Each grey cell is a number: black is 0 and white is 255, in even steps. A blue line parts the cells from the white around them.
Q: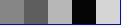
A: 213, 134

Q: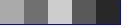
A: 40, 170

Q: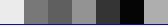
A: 174, 235

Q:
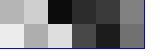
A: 129, 236

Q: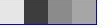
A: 166, 230

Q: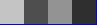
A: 47, 196

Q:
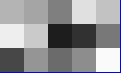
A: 194, 71

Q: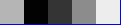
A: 237, 181

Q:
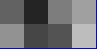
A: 160, 146
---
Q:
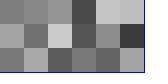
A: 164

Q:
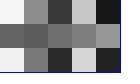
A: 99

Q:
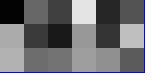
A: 171

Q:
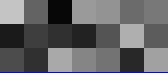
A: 26

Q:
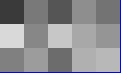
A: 217

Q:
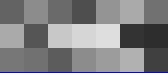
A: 170

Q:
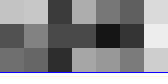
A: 81

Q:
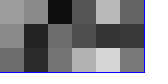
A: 138

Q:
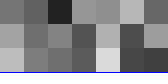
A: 163

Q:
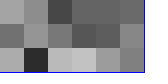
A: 113
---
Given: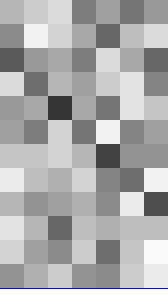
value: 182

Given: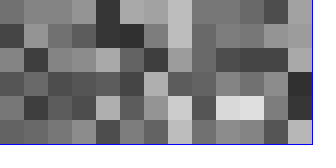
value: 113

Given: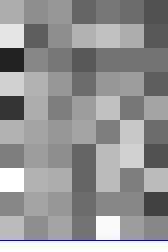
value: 172

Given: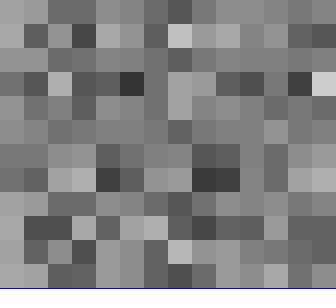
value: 161

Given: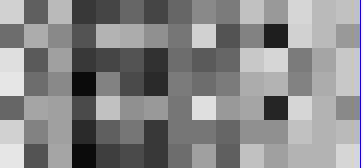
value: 208

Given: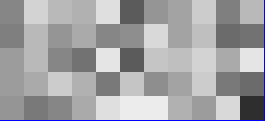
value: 134

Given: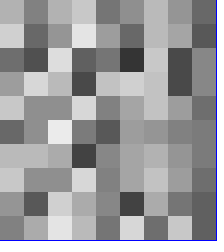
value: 178
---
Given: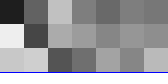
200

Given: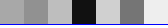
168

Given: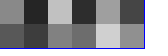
88

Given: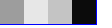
157

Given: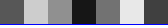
87

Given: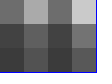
59

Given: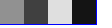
145
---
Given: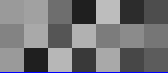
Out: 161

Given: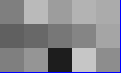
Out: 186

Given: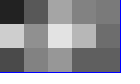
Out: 88

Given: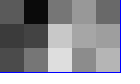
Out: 10

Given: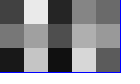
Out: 234

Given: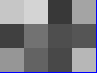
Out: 212

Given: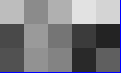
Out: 139

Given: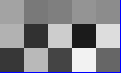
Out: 121

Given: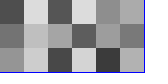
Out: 220
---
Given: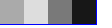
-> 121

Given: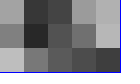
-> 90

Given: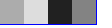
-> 33

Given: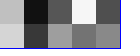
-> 158

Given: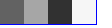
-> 49

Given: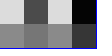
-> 138

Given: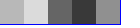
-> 101
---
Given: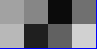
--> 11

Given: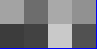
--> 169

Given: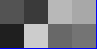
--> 184

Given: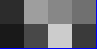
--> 135

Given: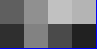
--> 193

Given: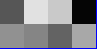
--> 201

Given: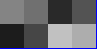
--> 41
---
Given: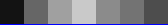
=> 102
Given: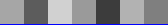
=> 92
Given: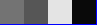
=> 86
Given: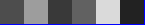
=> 157
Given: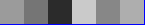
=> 117
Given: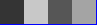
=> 200
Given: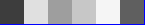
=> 224
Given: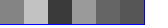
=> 194
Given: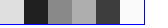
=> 32
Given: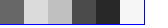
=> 219
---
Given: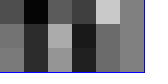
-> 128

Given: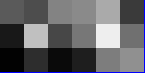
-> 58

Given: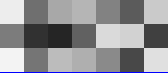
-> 202

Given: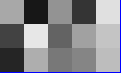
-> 224

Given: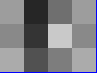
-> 157

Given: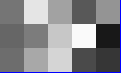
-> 148

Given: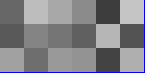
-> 197
